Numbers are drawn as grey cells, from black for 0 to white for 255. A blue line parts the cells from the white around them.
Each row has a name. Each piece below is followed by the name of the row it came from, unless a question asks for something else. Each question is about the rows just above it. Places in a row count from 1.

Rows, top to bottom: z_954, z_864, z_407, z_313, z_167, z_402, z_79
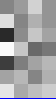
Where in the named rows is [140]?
z_407, 2
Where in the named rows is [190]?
z_79, 3
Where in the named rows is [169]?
z_79, 2
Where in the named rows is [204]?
z_79, 4
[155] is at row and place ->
z_954, 2

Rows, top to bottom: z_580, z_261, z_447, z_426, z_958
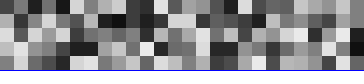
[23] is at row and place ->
z_580, 5
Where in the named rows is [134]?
z_261, 3
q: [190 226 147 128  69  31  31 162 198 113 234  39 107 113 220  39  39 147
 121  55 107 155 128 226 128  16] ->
z_426
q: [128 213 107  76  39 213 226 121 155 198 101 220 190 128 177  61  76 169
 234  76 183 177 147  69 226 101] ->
z_958
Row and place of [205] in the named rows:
z_580, 9
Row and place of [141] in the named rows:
z_261, 22

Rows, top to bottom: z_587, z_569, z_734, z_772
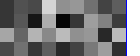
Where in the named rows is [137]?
z_734, 4
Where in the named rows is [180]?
z_734, 3
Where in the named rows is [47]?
z_772, 9
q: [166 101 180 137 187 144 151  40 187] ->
z_734

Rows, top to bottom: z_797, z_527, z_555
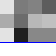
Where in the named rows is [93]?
z_797, 4
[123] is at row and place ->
z_797, 2
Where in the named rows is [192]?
z_527, 4
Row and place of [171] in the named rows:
z_527, 1
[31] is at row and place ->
z_555, 2
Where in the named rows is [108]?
z_527, 2
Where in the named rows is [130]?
z_797, 3

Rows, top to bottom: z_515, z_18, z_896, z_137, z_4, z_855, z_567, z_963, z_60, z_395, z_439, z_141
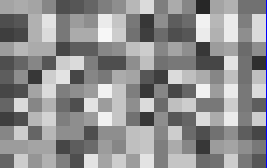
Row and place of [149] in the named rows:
z_141, 3
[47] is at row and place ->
z_4, 19
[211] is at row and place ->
z_60, 4

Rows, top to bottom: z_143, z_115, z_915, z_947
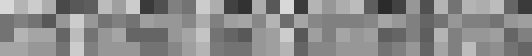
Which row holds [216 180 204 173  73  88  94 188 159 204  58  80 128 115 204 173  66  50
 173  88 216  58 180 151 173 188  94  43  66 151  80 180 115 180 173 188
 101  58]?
z_143
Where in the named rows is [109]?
z_115, 21
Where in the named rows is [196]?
z_915, 15
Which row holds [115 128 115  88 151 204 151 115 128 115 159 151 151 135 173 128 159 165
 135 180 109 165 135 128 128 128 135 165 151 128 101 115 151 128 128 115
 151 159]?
z_115
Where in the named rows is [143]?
z_947, 36
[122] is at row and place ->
z_947, 16

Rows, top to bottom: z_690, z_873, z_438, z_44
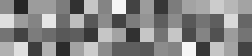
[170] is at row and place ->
z_690, 15
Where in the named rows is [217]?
z_873, 17
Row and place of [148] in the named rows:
z_873, 11
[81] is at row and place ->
z_438, 16
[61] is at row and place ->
z_44, 3
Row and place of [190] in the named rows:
z_873, 6
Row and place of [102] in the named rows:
z_873, 18

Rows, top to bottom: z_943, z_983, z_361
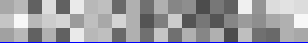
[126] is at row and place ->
z_983, 12
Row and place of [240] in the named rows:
z_943, 18
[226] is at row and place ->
z_943, 21
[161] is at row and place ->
z_361, 1

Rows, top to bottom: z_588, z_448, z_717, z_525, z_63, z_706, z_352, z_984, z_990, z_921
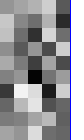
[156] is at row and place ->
z_706, 5
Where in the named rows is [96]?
z_990, 5
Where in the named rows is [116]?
z_706, 4
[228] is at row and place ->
z_984, 3
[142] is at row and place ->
z_525, 1
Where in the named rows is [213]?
z_717, 4

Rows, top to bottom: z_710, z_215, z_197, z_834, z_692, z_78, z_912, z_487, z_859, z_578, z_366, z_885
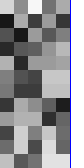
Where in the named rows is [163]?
z_692, 5
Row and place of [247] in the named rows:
z_710, 3
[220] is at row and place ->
z_366, 4
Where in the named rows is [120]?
z_912, 1

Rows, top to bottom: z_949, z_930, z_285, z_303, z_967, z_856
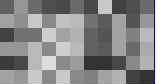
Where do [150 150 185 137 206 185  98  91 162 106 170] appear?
z_303
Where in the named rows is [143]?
z_930, 2
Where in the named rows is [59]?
z_967, 1
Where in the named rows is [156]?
z_967, 6
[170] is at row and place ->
z_303, 11
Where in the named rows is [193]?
z_930, 5

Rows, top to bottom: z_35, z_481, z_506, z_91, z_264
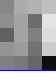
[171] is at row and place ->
z_35, 2
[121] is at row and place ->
z_264, 2

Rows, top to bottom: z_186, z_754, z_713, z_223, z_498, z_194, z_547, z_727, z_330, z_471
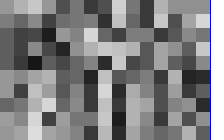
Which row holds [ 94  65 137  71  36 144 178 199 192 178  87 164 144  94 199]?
z_223
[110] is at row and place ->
z_754, 5
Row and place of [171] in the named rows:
z_547, 10
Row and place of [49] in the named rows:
z_754, 8
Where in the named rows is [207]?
z_186, 9
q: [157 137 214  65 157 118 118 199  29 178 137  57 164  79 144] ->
z_330
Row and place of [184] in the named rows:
z_471, 8

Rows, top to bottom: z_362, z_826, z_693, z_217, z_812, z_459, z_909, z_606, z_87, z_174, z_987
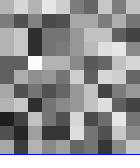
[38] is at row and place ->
z_174, 2
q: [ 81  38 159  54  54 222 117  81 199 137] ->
z_174
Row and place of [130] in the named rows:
z_826, 3
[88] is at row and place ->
z_812, 7
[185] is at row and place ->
z_217, 7
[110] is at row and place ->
z_87, 8
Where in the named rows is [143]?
z_459, 3

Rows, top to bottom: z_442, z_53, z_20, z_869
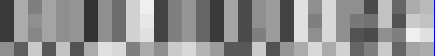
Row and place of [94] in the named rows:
z_869, 2
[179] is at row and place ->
z_869, 15
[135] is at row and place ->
z_20, 3
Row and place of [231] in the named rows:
z_53, 11

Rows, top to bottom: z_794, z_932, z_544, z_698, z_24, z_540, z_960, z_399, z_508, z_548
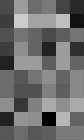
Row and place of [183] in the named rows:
z_508, 5
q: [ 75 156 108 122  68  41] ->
z_794
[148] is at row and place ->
z_508, 2
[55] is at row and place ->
z_399, 2

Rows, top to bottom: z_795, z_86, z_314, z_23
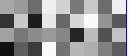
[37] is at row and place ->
z_314, 6
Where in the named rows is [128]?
z_23, 8

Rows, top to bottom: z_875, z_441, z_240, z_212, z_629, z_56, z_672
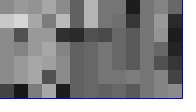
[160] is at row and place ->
z_629, 4
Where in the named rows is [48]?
z_240, 5
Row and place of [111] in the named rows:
z_441, 9

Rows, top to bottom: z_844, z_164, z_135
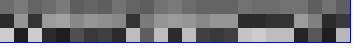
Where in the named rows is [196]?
z_135, 18
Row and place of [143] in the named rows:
z_164, 8
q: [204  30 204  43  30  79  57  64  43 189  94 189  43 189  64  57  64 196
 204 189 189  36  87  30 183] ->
z_135
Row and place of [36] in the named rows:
z_135, 22

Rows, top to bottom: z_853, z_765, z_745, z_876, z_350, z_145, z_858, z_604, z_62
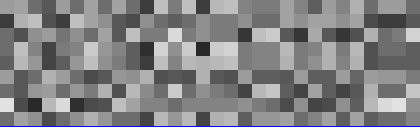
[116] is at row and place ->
z_745, 5
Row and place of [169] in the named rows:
z_745, 23
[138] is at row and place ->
z_858, 11
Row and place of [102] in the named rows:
z_145, 26

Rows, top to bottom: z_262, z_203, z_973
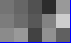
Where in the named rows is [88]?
z_203, 3
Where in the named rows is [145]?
z_973, 4

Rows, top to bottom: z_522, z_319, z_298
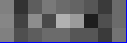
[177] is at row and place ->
z_319, 5
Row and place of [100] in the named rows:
z_522, 6
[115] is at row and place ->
z_298, 9
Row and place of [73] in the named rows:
z_319, 4

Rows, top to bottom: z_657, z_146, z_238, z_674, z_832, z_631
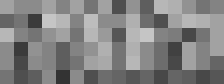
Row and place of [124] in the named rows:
z_238, 13
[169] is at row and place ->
z_832, 8
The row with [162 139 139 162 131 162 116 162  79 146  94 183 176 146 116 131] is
z_657
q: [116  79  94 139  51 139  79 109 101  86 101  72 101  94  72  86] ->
z_631
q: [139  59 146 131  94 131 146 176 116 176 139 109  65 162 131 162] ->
z_674
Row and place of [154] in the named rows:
z_238, 8
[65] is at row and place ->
z_674, 13

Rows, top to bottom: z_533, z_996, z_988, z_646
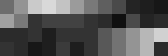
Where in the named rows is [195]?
z_533, 5
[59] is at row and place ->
z_646, 5
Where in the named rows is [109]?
z_533, 1

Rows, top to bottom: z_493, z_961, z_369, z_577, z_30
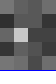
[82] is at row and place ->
z_577, 3
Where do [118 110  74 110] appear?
z_30
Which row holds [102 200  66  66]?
z_369
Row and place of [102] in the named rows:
z_369, 1

